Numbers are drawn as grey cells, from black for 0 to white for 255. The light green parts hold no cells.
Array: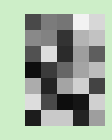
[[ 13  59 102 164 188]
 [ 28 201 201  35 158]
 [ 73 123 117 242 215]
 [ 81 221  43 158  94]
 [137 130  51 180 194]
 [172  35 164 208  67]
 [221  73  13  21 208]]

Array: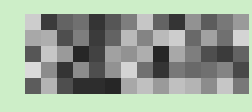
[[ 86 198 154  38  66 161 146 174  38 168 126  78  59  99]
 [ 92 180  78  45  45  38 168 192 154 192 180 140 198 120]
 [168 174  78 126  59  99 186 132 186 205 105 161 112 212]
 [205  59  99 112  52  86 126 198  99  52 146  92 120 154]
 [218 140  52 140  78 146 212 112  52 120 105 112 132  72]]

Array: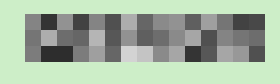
[[117 173 109 102 181  87 146  95 109 138 166  80 132 117 109]
 [124  45  45 124 159 102 211 196 138 166  52  87 166 152  80]
 [132  52 146  66 132  80 173 102 138 146  95 159 117  66  72]]

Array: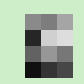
[[ 16  52  71]
 [ 38 208 221]
 [ 98 151 119]
 [138 125 165]]

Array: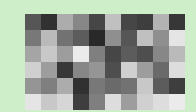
[[ 86  49 172 135  70 192  70  62 179  55]
 [120 186 114  92  41 143  86 192 143 229]
 [149 127 172  49 120 106 114 200  92  62]
 [165 200 157 235 127  70  92  78 135 186]
 [208 157  55 135 149  78 208 157 106 221]
 [229 200 214  62 127 221 157 208 221 235]]

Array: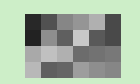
[[ 34 142  95 200  89  73]
 [ 40  81 134 149 176  73]
 [169 192 176 108 114 120]
 [184  95 101 157 142 134]]

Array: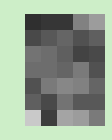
[[ 47  54  54 129 156]
 [ 73  88 101  81  95]
 [ 81 122 135 129 101]
 [ 95  73 115  88  88]
 [109 109 101 122  81]
 [115 109  95  67  73]
 [201  61 164 156 122]]

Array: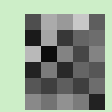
[[ 26 165  55 101 109]
 [ 34 123  41 101  86]
 [ 78 171 153 200  94]
 [ 86  63  94  63 109]
 [137 115 145 123  34]
 [185  12 131  70 131]]

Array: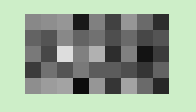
[[ 59 113  84 121  92  92  78  53  99]
 [ 99  84 136  99 113  78 106  71  84]
 [121  71 221 128 177  45 128  19  59]
 [136 142 150  25 128  65 150 106  45]
 [142 156 163  12 150  53 163 106  39]]
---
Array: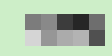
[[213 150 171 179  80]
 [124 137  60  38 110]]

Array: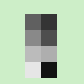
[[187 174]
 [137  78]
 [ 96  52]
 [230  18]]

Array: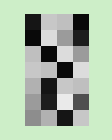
[[  9 220 155  29]
 [ 21 199 191   9]
 [199 191   9 220]
 [141 177  21 199]
 [155  29 234  79]
 [177  21 199 191]
 [191   9 220 155]]

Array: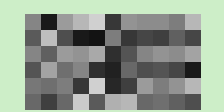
[[ 90 190  78  25  19 125  55  70  63  96  70]
 [ 84 163 111 133  47  33 104  78  84  70  25]
 [119 111 125  55 208  39  63 155 125 147 183]
 [133  96 155 147 169  47  84 133 147 140 163]
 [104  63 104 202  90 176 183 104 111  96  78]
 [133  25 155 183 208  55 147 140 140 125 183]]

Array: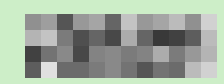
[[ 93 224 107 107 123 137 115  85 115 107 187 209]
 [180 195 123  79 101  72 172 101  57  65  93 187]
 [144 158  85 152 165 101 195 152 165 187 144 209]
 [ 65 115 137  72 131 137 123 131 172 123 152 180]]

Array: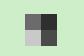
[[201  74]
 [107  47]]
